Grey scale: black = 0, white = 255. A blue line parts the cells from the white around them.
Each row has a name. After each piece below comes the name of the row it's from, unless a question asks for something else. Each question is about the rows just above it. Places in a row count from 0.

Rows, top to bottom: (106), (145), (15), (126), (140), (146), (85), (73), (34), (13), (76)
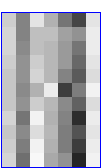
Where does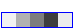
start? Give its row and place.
(13), 2
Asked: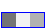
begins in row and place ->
(73), 1
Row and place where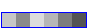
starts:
(34), 0

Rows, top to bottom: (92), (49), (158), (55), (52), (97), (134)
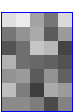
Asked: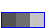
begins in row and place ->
(158), 0
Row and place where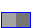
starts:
(92), 2
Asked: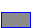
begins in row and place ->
(134), 0
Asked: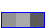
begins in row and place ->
(49), 1
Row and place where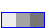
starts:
(92), 1

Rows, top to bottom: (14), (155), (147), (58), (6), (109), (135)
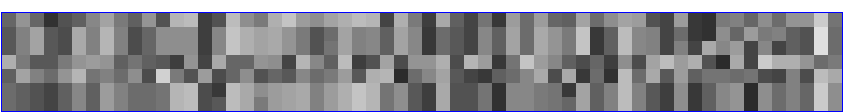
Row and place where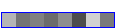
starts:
(6), 5
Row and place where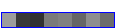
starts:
(14), 48
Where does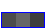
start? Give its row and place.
(58), 41
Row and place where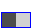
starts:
(6), 10
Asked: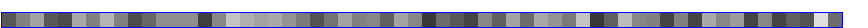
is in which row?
(147)
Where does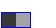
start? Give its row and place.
(109), 40

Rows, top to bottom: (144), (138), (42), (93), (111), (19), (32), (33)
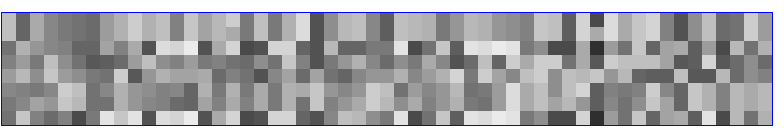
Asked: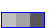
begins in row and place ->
(93), 46
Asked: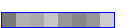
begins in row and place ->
(19), 19
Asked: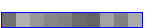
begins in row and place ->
(32), 7
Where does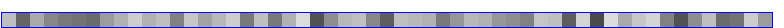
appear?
(144)
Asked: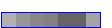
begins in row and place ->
(42), 1

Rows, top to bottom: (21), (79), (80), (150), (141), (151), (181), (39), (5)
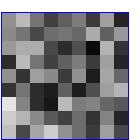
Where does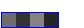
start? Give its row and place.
(39), 5
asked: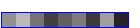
(21)
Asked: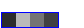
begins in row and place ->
(150), 0

